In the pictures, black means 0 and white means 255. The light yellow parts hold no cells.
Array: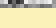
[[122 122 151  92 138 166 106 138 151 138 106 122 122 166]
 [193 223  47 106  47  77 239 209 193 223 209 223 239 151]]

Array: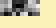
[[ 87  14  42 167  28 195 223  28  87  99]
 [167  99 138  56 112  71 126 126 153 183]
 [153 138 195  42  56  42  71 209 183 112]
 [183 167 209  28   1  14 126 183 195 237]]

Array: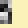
[[ 37  23 207]
 [ 10  81 111]
 [139 126 192]
 [ 96 139  66]
 [180 192  51]
 [235 220  37]]

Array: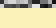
[[213  79  79  65  93  51  51 134 229 229  35  19  65 201]
 [ 51 189 213 213 177 189 201 105  35  35 118 118 177  19]]

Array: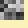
[[108  51 215 203 187 203]
 [187  94  67 108  37  51]
 [175 108  94 122  67  80]
 [ 37 149 135 122 187 149]
 [ 51 161 122  94 203 135]]

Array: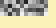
[[172  92 184  76  92 212 117  76  92  61  76 197]
 [117 132  33 172 212 104 212 145 145 158 172 104]
 [226 184  61 184 104 240 158 212 184 145 117 240]
 [ 92 197 158 197  61 132  33 197 172 132  76 145]]
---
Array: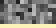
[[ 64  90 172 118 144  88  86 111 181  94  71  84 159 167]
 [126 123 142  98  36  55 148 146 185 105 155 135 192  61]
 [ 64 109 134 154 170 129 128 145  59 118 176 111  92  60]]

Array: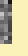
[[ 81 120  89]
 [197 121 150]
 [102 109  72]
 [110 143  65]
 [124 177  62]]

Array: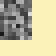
[[193  63 139 144  67 121 100 100]
 [105 143 137 171 156  67  64 218]
 [100 173 141 144 161 184  83 142]
 [ 82 137  99 123 130 174  74  98]
 [108  93  70  63  85 190 119 162]]

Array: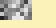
[[158  94 185 231 176 106 195 173]
 [198 127 141 165 230 103 199 109]]

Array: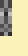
[[ 71 137  67]
 [187  43 193]
 [141  83 147]
 [120 100 121]]

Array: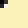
[[ 38 242]]

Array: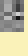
[[124 170 171 110  62 104]
 [148 105 103 162 207 167]
 [138 133 133 139 144 140]
 [133 147 147 128 114 126]]
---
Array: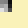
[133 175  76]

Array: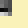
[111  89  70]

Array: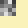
[ 79 144  95  94]

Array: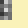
[ 64 138 130]

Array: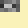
[ 81 195 135]

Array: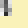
[177  96 153]
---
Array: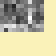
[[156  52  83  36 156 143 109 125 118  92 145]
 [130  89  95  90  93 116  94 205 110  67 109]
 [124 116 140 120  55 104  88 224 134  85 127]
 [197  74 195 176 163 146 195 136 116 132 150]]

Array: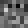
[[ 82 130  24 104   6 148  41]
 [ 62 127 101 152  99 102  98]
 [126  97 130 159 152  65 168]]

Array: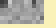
[[ 84 100 177 155 164 144 171 164 106 147 168]
 [150 151 164 156 153 158 162 162 149 160 150]
 [168 167 141 161 165 152 146 149 173 149 171]]

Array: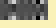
[[ 80  83  68  46  81  79  75  79  67 101  57  81]
 [ 80  76  96 116  84  79  86  79  91  61 110  81]]

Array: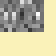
[[129 105 135  99 127 158 123 127 143  91 118]
 [109 221 116 225 112  49 125 135 124 251 114]
 [133 142 106 152 107 112 132 129 101 126 122]
 [138  72 183  79 132 141 141  55 105 115 115]]

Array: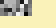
[[176 150 185 168 124 235  73 124]
 [129 108 179 109 241 205   5 126]]

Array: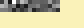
[[183 161 100 122  21  66  25 110 112 130  87  85  51 143 163]]

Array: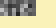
[[119 100  54  68  75 146 182  47  93]
 [122 168  74 148  36 138 130  83  96]]
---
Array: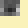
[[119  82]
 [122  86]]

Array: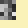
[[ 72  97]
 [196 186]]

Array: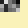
[[ 31 223]
 [172  42]]

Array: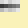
[[210 227]
 [ 57  75]]

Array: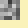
[[173 178]
 [197 170]]

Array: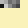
[[184 166]
 [ 21 203]]

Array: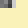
[[115 138]
 [121 109]]
